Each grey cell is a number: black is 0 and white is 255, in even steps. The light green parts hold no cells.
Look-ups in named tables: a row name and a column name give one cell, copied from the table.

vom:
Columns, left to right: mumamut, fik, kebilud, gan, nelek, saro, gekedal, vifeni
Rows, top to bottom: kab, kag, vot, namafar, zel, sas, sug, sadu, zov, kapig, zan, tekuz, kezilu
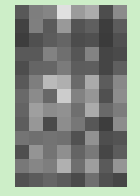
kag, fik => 127
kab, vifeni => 139
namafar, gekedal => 69
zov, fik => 151
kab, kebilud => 133
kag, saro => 95
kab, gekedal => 77
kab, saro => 172
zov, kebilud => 74
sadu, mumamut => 100
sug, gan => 204
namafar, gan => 111
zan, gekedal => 70
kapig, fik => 111
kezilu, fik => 91
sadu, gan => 145
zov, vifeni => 140
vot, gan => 101
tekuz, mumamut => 120

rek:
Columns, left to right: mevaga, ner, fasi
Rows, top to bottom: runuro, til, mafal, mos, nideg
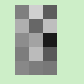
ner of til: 103
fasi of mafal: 26
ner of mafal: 163
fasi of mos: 89
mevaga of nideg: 136
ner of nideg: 125
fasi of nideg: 120
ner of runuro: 208
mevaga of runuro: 127
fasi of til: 190
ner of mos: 187
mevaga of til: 175
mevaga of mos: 125
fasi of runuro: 92
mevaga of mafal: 141

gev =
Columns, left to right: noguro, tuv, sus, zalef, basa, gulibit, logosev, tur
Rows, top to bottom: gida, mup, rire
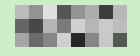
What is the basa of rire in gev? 38
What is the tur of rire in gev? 87
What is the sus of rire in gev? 134
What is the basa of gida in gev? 148
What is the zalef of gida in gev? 85
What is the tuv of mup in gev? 71
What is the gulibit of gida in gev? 173
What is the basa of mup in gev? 209
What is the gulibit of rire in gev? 134
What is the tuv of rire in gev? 106
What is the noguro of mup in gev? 101
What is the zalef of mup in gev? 123
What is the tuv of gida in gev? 147
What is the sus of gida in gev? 224
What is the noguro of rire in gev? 165
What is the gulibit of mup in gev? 182
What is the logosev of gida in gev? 61
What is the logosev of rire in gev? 200
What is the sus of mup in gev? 181

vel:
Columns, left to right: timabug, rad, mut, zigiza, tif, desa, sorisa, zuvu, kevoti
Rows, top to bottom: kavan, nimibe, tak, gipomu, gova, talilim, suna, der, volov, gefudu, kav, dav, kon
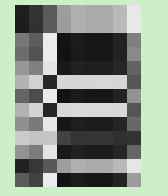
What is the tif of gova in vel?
33
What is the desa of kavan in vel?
170
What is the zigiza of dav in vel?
158
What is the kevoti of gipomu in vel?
137
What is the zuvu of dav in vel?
184
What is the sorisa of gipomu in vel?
22
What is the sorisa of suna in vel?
23
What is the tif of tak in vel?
27
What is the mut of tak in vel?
235

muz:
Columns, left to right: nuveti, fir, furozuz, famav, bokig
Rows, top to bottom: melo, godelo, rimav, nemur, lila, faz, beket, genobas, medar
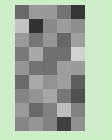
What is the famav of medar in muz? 64
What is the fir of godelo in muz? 50
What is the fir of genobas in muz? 105
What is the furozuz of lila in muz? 112
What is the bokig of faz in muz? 95
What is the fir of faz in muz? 169
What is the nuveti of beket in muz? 133
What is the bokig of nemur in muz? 210
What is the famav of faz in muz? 159

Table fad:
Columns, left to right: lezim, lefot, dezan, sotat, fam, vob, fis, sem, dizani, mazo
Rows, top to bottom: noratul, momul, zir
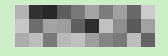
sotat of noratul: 92
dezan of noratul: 39
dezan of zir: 121
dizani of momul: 89
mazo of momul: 161
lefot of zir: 188
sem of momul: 142
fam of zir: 192
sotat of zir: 185
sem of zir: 121
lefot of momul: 109
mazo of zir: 100
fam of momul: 95
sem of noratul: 160
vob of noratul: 164
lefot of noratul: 49
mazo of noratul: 204
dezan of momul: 162
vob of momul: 45
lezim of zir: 172
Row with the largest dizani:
zir

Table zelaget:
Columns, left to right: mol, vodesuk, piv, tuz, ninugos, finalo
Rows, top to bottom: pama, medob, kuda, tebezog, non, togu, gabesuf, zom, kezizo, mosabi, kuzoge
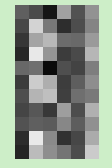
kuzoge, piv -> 142
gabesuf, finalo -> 121
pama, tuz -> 161
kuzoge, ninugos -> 76
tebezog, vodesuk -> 232
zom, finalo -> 176
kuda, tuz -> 108
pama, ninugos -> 82

